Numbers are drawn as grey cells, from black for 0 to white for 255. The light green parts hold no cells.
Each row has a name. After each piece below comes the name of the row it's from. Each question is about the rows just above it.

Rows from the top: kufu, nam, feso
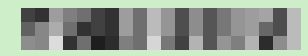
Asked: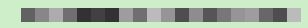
nam
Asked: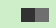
feso
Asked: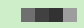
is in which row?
kufu

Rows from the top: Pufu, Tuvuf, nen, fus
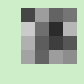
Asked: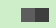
nen
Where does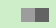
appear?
Pufu
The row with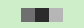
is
Tuvuf
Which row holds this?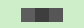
nen
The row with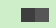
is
nen

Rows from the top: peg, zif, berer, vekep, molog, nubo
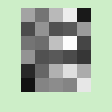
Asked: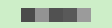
zif
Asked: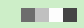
berer
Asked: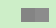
nubo
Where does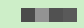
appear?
zif

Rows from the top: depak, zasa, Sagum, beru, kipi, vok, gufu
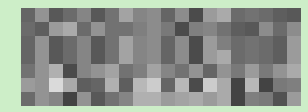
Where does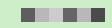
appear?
vok
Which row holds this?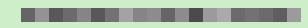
beru

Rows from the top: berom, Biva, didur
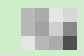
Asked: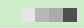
didur
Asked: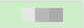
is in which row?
didur
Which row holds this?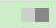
Biva
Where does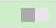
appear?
berom

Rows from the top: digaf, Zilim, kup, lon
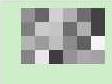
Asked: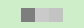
Zilim
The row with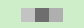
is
Zilim
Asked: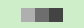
digaf

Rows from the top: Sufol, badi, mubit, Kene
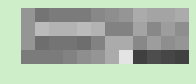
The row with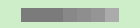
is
Sufol
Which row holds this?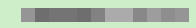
mubit
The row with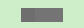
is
mubit

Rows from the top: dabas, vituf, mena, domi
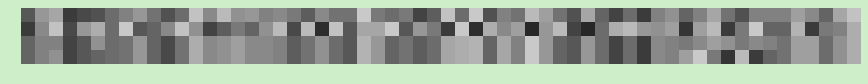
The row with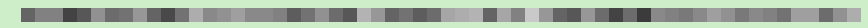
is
mena
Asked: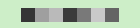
vituf
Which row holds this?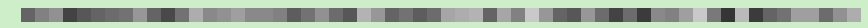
domi
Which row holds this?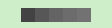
domi

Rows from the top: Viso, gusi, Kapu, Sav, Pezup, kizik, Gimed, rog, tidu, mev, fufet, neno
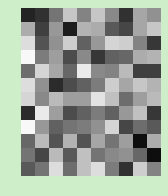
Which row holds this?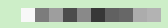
Sav
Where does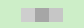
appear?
kizik
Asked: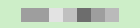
Gimed

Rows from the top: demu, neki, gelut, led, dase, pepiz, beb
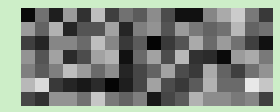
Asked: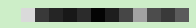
pepiz
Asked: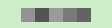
neki

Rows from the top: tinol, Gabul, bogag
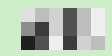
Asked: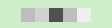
tinol
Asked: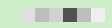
tinol
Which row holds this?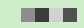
Gabul
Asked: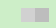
bogag
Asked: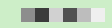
Gabul

